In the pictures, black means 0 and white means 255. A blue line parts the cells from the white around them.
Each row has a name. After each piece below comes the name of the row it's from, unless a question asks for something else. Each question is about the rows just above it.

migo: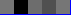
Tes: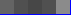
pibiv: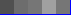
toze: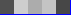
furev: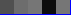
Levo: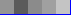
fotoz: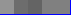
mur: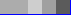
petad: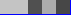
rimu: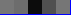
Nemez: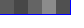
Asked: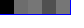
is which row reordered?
migo
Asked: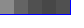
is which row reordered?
Tes
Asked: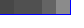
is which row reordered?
Tes
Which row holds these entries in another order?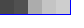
toze
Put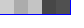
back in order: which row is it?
toze
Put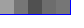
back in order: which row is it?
pibiv
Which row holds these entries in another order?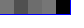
migo

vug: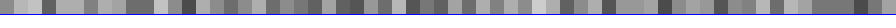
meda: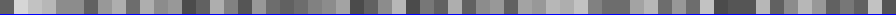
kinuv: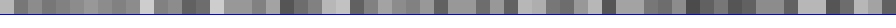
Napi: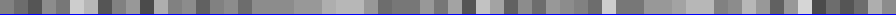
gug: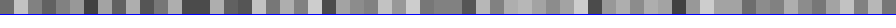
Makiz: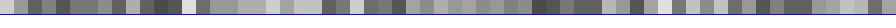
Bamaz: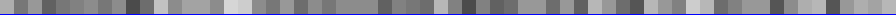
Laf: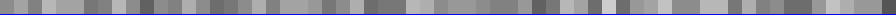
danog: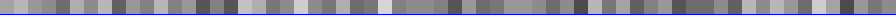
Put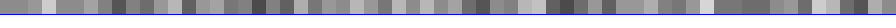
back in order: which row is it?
Bamaz
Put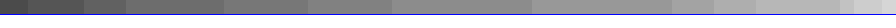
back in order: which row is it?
Napi
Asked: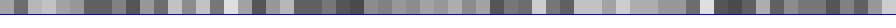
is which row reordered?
Makiz
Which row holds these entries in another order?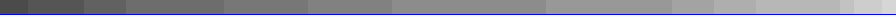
danog

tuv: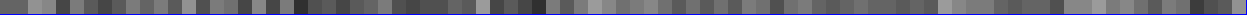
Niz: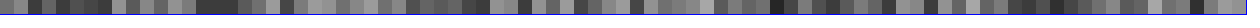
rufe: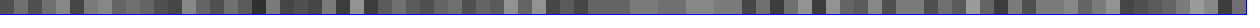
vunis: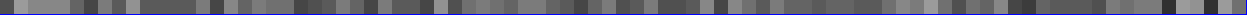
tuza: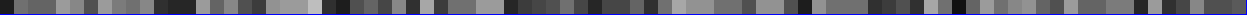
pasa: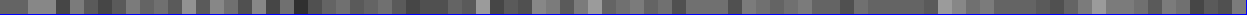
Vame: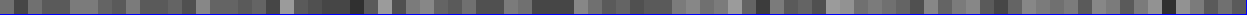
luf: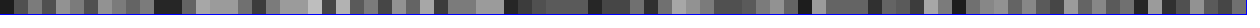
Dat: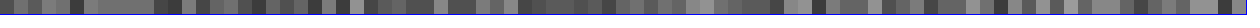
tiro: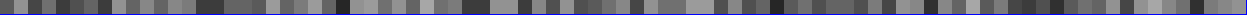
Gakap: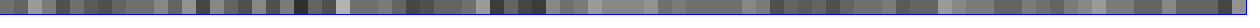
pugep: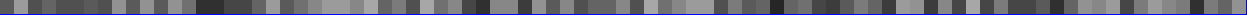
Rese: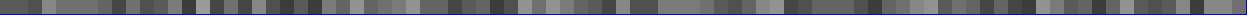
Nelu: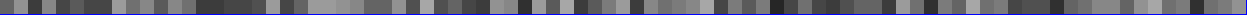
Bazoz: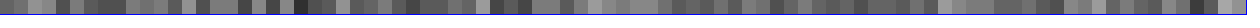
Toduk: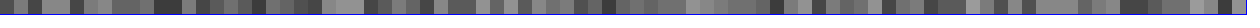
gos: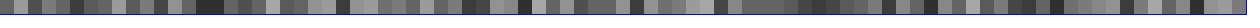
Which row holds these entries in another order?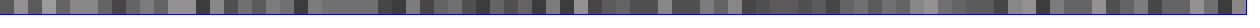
Dat
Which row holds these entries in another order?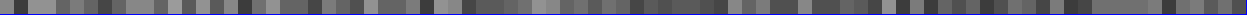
Dat
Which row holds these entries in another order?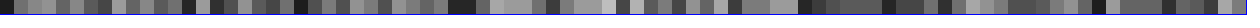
luf
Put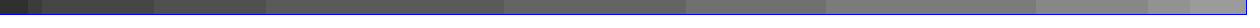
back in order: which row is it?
tuv
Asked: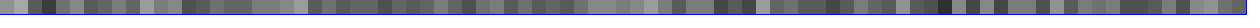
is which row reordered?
Bazoz

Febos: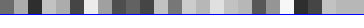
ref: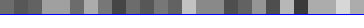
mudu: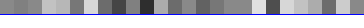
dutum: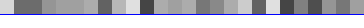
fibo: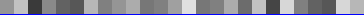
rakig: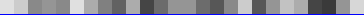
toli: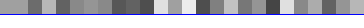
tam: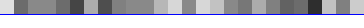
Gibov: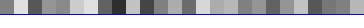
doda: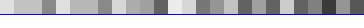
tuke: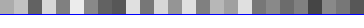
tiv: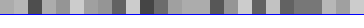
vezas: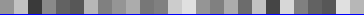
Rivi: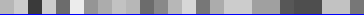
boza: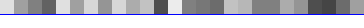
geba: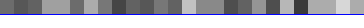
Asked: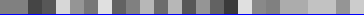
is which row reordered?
vezas
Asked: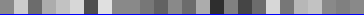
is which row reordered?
mudu

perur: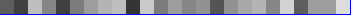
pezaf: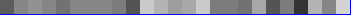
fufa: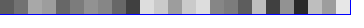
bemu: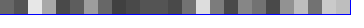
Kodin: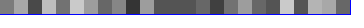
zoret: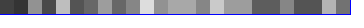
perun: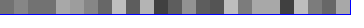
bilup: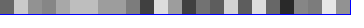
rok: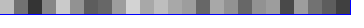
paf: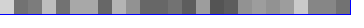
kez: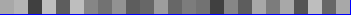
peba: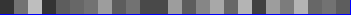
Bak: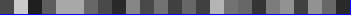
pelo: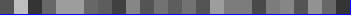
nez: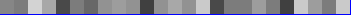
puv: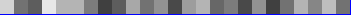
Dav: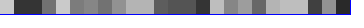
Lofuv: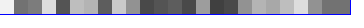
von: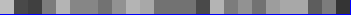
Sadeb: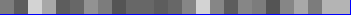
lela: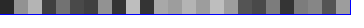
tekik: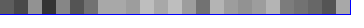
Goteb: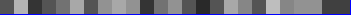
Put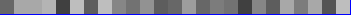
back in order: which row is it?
kez
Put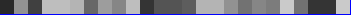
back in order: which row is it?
Dav
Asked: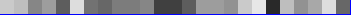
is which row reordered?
fufa

